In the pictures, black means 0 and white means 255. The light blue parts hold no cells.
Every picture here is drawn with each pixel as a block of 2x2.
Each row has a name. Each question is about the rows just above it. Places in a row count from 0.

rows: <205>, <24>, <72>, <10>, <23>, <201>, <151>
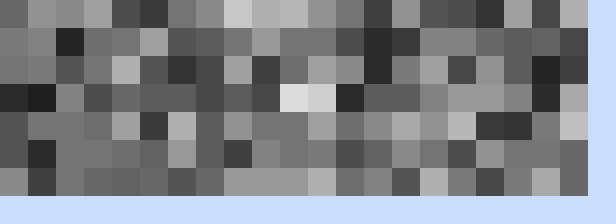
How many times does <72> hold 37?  1
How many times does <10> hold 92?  5
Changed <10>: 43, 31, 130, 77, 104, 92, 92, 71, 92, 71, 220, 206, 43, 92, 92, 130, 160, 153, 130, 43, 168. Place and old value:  16, 153
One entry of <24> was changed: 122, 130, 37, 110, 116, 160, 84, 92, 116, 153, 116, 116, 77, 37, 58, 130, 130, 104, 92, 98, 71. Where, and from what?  13, 43
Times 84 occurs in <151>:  2

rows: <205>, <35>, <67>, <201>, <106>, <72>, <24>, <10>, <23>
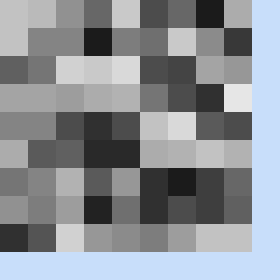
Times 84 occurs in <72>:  0
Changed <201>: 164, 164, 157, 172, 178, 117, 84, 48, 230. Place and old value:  6, 76
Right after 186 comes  145
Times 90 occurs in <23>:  0
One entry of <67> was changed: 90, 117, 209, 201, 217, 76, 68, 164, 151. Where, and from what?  0, 96
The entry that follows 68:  164

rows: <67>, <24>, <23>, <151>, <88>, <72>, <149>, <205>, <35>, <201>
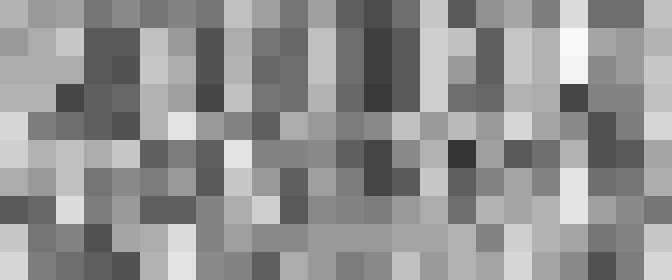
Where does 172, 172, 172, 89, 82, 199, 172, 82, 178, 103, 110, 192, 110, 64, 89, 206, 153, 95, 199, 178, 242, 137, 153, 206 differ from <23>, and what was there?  23, 199
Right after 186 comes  153
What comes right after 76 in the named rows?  110
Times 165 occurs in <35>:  4
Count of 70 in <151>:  3
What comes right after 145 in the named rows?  165
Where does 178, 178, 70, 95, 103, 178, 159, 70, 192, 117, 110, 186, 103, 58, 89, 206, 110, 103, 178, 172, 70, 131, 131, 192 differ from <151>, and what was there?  11, 178

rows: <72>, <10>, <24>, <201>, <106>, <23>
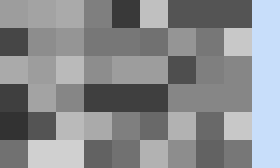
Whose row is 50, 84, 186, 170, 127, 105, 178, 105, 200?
<106>
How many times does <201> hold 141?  0
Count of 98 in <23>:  2
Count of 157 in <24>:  3
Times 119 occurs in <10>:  3
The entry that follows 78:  127
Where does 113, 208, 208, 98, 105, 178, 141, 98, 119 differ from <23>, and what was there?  4, 113

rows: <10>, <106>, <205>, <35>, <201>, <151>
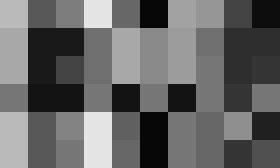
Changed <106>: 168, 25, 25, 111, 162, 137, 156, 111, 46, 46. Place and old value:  4, 168
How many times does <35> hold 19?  4
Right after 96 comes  7
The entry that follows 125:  229

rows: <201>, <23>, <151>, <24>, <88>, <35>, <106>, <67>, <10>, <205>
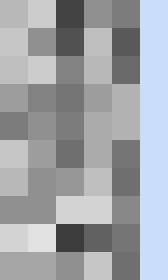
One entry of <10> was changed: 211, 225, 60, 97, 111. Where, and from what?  4, 117
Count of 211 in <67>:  2
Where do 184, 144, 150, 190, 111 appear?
<106>
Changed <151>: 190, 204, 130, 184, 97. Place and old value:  4, 105
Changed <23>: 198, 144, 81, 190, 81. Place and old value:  4, 89

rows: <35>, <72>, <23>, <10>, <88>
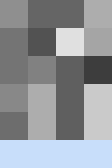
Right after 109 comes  173
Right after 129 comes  95
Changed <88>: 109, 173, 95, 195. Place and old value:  3, 202
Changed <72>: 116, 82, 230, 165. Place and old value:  2, 224
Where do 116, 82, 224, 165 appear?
<72>

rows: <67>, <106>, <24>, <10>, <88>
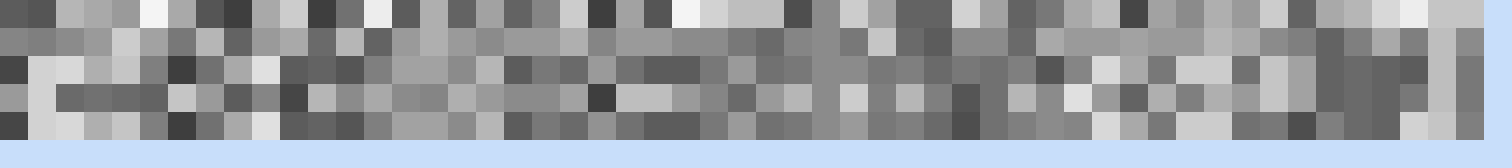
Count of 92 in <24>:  5
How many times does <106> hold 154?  12
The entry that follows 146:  113
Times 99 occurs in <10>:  4

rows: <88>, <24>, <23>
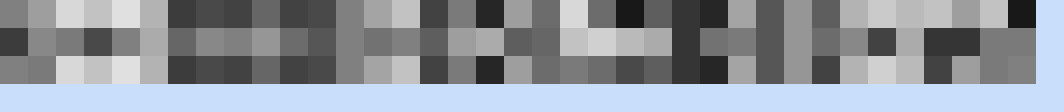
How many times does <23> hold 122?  4
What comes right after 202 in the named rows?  186
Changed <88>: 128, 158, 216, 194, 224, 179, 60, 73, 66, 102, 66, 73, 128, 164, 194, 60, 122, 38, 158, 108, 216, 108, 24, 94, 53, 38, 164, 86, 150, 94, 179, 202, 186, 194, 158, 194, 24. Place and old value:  15, 66

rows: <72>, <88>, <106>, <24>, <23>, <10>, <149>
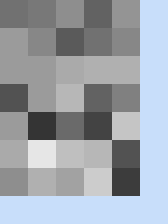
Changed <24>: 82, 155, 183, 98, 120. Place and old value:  4, 128
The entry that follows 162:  204
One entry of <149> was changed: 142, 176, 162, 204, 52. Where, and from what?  4, 60
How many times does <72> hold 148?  1
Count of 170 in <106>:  1
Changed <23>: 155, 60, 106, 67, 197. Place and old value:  1, 52
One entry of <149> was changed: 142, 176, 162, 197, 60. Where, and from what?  3, 204

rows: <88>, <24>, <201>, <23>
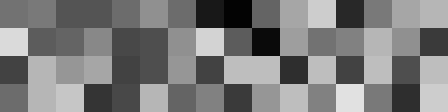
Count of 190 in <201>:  5
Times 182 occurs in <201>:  1

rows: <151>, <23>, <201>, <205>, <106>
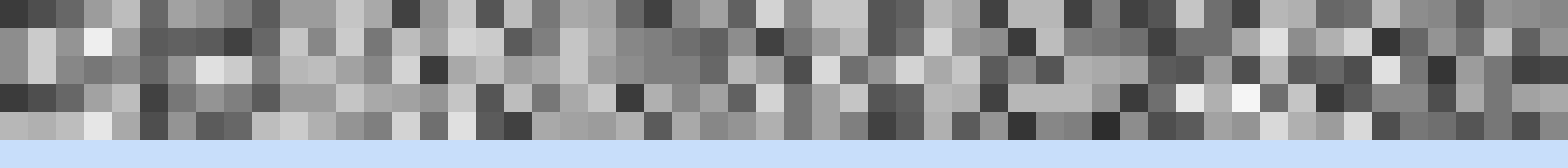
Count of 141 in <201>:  2
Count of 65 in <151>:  6
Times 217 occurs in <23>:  0
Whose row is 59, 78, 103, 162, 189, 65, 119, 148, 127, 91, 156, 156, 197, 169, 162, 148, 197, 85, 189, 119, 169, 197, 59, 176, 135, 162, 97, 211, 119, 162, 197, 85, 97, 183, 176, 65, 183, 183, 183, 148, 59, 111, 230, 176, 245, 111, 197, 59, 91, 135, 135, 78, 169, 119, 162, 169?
<205>
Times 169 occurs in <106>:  3
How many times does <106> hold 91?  6
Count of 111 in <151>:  2

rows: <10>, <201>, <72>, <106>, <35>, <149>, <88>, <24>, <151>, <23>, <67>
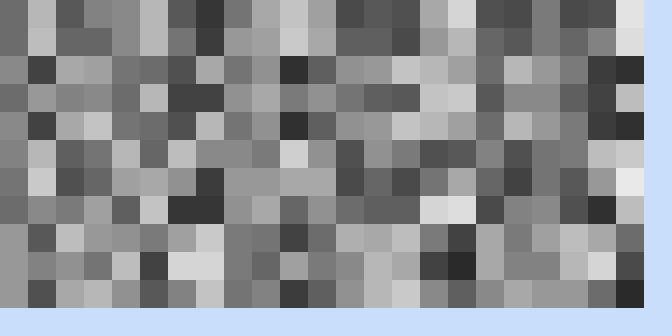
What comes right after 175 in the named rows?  168
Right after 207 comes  145
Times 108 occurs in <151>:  2

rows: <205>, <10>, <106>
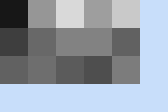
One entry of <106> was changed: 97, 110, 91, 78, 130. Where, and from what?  4, 124
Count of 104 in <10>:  1

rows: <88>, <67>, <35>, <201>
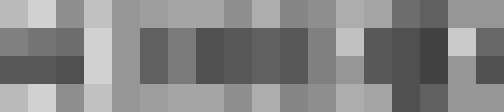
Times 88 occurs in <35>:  5
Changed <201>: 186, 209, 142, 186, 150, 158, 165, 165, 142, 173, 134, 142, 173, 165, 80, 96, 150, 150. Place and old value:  3, 193
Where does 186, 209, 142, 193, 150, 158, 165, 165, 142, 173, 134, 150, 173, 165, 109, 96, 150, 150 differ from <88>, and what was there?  11, 142
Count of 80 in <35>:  4

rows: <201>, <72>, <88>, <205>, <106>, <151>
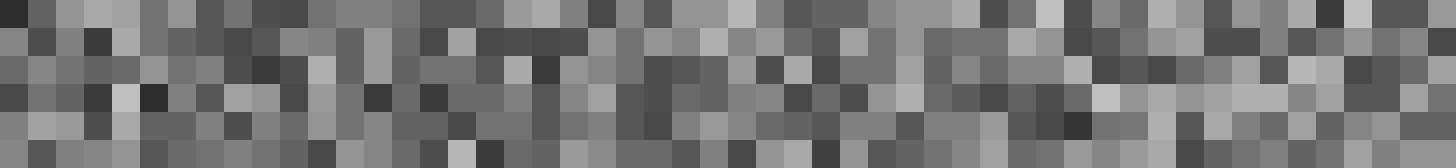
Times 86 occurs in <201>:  8
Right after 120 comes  176
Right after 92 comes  72
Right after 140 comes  106
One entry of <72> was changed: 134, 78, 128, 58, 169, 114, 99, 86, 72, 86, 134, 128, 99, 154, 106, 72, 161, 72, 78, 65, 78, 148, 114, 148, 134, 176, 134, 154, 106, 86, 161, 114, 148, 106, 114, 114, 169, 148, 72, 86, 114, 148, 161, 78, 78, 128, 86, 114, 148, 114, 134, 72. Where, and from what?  19, 72
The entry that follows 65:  148

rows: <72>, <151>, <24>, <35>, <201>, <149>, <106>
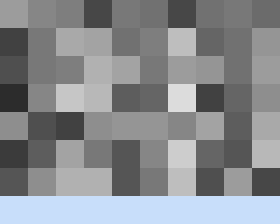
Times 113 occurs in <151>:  2
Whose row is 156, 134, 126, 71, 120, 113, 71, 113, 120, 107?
<72>
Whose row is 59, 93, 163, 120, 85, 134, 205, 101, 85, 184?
<149>
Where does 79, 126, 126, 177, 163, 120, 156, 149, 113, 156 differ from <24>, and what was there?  1, 120
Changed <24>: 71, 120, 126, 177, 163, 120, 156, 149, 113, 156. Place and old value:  0, 79
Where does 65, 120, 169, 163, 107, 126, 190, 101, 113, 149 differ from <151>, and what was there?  4, 113

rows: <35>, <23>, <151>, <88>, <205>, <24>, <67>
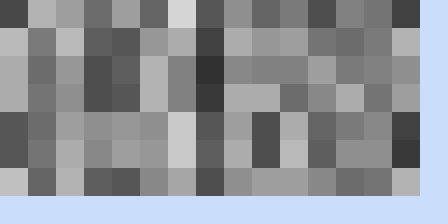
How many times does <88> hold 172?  4
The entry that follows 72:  179
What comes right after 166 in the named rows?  78

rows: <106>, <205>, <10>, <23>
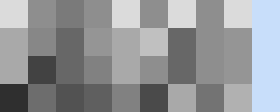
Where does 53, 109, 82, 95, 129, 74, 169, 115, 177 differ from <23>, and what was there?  0, 47
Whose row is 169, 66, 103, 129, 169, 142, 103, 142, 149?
<10>
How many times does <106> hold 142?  4

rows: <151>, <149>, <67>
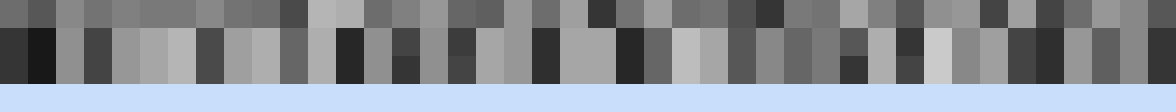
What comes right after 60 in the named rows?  166
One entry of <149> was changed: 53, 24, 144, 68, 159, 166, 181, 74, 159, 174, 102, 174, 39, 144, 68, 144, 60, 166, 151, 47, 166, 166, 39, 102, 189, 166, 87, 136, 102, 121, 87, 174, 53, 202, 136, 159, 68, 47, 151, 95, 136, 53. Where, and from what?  4, 151

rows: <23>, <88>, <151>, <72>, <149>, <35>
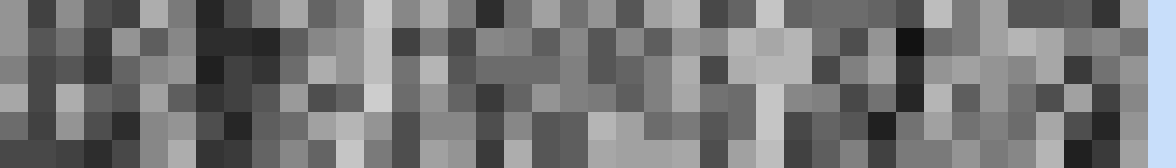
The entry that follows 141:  78
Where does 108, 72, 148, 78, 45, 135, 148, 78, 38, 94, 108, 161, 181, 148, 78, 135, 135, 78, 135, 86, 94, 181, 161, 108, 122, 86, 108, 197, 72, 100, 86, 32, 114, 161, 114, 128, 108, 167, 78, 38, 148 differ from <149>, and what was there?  1, 65
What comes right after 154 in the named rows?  78

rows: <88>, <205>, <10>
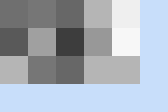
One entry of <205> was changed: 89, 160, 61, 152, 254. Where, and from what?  4, 247
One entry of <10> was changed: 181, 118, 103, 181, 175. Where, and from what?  4, 181
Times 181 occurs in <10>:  3
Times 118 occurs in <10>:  1

